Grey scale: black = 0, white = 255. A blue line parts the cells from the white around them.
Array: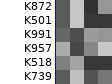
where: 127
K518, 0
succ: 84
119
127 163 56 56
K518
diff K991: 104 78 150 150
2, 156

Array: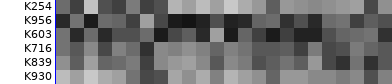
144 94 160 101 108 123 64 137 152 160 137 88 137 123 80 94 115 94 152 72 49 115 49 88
K839
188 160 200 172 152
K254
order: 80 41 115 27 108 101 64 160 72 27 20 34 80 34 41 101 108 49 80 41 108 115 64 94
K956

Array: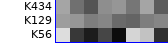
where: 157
K129, 0
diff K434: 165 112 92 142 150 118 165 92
2, 84

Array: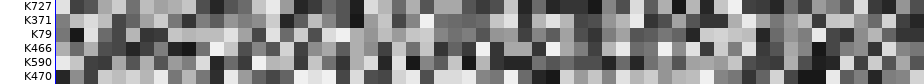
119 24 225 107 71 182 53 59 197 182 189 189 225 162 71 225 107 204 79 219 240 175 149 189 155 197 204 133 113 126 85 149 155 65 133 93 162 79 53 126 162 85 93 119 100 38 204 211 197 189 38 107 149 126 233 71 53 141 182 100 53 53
K79
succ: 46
233
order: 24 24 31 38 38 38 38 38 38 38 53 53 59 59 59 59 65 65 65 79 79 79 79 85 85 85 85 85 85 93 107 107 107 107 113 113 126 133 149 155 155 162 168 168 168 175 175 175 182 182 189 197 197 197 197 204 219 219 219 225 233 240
K727
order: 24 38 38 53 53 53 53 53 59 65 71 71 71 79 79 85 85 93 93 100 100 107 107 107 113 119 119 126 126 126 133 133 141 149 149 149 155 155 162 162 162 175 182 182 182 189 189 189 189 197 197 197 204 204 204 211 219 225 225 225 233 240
K79

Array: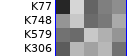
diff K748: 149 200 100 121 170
2, 107
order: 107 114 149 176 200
K579
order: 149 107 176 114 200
K579
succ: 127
142
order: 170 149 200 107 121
K748
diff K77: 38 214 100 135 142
3, 127
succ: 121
170

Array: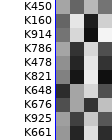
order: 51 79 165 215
K786
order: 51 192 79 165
K676
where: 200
K925, 2
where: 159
K925, 0

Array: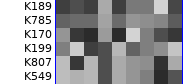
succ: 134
92
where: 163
K785, 3
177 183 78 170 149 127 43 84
K549
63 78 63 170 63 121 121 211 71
K189
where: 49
K807, 7
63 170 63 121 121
K189

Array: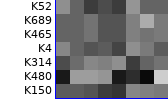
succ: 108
135
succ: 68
143

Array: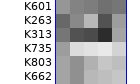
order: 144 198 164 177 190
K803
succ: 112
118

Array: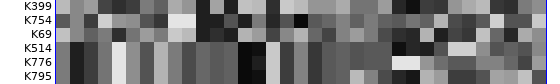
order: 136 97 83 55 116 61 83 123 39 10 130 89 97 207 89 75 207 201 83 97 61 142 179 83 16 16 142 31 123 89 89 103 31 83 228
K514
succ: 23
179

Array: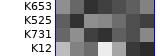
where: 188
K12, 0
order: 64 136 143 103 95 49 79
K731
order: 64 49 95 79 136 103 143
K731

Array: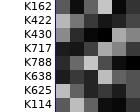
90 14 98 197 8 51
K162
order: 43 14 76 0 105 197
K788
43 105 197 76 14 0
K788
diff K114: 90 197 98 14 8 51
1, 189
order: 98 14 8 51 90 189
K114
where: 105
K788, 1

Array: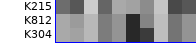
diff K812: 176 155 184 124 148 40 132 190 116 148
0, 169
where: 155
K812, 1

